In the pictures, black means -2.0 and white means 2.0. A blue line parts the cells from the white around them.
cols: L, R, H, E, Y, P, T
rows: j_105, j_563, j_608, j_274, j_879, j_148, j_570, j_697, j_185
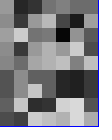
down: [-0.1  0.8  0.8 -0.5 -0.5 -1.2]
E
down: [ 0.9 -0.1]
E
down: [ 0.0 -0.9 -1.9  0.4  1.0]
Y
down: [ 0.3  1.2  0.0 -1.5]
P
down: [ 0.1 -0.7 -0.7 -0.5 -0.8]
L

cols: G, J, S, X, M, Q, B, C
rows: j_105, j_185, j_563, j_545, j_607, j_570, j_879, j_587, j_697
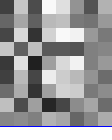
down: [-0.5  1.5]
J
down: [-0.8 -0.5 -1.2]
S
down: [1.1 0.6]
J

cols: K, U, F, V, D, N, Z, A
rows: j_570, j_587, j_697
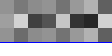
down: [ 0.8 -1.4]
Z
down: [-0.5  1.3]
A
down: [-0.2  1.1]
D
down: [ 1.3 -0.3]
U
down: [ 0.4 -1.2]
N

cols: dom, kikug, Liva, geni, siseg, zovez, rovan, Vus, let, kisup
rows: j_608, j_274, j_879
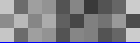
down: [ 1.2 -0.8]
kisup
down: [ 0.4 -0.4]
let
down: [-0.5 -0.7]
siseg
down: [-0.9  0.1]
zovez
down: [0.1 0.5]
Liva
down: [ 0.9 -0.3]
kikug

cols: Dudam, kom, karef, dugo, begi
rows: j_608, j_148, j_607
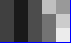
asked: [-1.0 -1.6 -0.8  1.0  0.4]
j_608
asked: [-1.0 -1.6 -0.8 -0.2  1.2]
j_148

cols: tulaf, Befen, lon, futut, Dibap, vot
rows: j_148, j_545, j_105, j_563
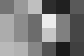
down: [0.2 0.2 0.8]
Befen
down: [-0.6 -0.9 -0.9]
vot
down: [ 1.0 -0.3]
lon
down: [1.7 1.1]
futut
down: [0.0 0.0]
Dibap
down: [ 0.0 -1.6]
Dibap
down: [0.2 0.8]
Befen

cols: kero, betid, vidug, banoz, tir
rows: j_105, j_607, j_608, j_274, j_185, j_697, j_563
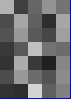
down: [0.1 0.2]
tir
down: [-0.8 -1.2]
kero

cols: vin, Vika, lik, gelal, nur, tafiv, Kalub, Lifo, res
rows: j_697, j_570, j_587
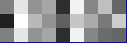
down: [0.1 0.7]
Kalub
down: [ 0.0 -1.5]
vin
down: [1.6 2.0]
Vika
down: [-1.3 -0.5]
nur
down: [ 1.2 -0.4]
res

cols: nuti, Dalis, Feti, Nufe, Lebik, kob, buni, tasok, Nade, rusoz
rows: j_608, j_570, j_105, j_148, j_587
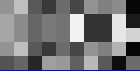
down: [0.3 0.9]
buni
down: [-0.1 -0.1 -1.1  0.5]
Nufe
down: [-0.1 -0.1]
Nufe
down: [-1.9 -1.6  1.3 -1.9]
rusoz

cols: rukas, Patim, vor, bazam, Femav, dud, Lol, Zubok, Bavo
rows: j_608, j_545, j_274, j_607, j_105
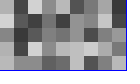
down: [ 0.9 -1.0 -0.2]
Femav
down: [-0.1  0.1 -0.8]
Lol
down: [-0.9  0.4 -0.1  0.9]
Bavo
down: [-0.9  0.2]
Patim
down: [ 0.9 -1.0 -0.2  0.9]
Femav

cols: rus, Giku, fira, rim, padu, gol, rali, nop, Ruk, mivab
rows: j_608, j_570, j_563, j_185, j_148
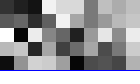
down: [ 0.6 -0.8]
rali
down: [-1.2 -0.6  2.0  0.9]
rus
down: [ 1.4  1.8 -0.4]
padu
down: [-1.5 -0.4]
Giku

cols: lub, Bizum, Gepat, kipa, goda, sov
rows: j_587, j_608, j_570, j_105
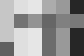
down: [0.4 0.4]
goda
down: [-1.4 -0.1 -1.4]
sov
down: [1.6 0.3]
Gepat
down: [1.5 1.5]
Bizum

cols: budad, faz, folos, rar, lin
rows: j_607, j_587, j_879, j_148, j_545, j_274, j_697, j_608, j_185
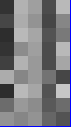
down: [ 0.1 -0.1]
lin
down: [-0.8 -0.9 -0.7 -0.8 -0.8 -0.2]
rar
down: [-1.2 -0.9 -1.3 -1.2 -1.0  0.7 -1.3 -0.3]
budad
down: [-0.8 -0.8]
rar

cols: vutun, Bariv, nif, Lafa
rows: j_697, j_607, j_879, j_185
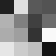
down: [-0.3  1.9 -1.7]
Lafa
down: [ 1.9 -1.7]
Lafa

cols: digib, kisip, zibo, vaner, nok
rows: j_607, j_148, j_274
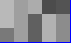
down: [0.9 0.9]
digib
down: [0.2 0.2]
nok
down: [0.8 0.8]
vaner
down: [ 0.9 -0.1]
digib
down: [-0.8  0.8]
vaner

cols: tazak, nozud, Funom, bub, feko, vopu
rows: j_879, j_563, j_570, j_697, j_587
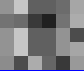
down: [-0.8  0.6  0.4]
vopu
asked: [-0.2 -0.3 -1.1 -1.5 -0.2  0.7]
j_563
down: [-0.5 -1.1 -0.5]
Funom

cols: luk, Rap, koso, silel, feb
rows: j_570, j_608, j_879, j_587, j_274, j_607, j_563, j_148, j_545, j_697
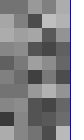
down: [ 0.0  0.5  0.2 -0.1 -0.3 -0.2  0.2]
Rap
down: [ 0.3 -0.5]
feb
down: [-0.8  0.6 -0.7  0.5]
koso
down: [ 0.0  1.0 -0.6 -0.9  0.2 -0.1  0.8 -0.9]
silel
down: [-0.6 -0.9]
silel

